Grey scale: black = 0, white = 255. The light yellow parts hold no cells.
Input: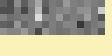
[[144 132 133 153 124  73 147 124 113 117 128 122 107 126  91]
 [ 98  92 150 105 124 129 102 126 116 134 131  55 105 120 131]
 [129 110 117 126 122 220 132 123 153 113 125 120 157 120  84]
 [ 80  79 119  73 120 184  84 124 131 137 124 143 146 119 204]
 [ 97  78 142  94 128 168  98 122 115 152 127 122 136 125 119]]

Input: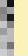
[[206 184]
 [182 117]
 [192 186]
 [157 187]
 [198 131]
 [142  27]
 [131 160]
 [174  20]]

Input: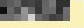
[[109 107 122 144 208 106  90  64  72 106]
 [ 16 103  75 149 103  53 103 106  46 109]
 [ 79  92 103  64  70  57  99 118  49  49]]

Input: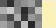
[[163 134  65 189  38 147]
 [122  73 171  55 151 132]
 [176 203 135  44 102 189]
 [ 88  45 125 143 159 102]]

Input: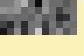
[[ 22  69 138  48 116 200  52 111 142  88 116]
 [ 67  40 109  44 116 120  61 118  77 117 108]
 [101 113 105 107  99 127  95 107  40  51 116]
 [147 139 147 105 116  85 149 113  66 108 113]
 [123 125 149 177  97  12 137 108 108  89 110]]

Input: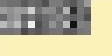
[[116 115 121  73  97  87 103 115 117  91  94 118 122]
 [186 154 186 116 238  78 106 146 117 186  18 129 124]
 [107 140 153  97 119  93 107 119 133 112  94 112  81]
 [158 144 158 153 207 115 141 139 105 180  43 117  98]
 [119 111 111  91 108 101  81 124 123 100  89 116 153]]

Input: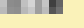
[[185 145 142 184 200 158 187  85 113]
 [193 140 137 192 212 158 196  64 100]]
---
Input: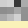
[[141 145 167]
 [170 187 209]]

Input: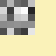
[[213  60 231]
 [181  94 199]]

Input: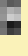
[[143 177 165]
 [149 204 193]]

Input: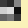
[[207 221  14]
 [ 99 118  54]]

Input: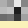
[[188 196  30]
 [108 116  53]]

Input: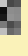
[[ 14 141 138]
 [ 25 146 140]]
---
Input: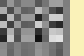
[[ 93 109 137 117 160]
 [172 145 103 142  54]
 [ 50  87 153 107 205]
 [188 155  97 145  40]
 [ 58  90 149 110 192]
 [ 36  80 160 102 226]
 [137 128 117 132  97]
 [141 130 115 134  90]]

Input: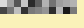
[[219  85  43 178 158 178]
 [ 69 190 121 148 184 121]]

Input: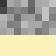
[[ 54 155 105 173]
 [ 72 135  98 194]
 [181 110 161 195]
 [171 131 167 134]
 [162 121 167 136]]

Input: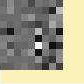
[[104 106  75 107  83]
 [116 107 100  79 188]
 [106 108 149 106 138]
 [119 110  82  90 129]
 [ 72 104 106  79  24]
 [123 118 114 114 135]
 [133 103 112 142  48]
 [111  94 151 121 136]
 [121 110 108  80 141]
 [ 96 110 104  42  64]]

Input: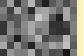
[[ 91  51 181  32 117 115]
 [129 168  43 167 103 102]
 [109  91  98 169  30 117]
 [ 54  87 169 136  49 128]
 [ 54 110 167 132  48 128]
 [136  30 133  73  93 104]
 [169 150  37 125 144  92]
 [ 54 128 171 117  82 122]]

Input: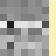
[[125 134 143 153]
 [144 142 144 121]
 [118 143 129 149]
 [237 227 214  81]
 [134 121 119 199]
 [181 154 142 165]
 [183 185 201 165]
 [144 177 159 142]]
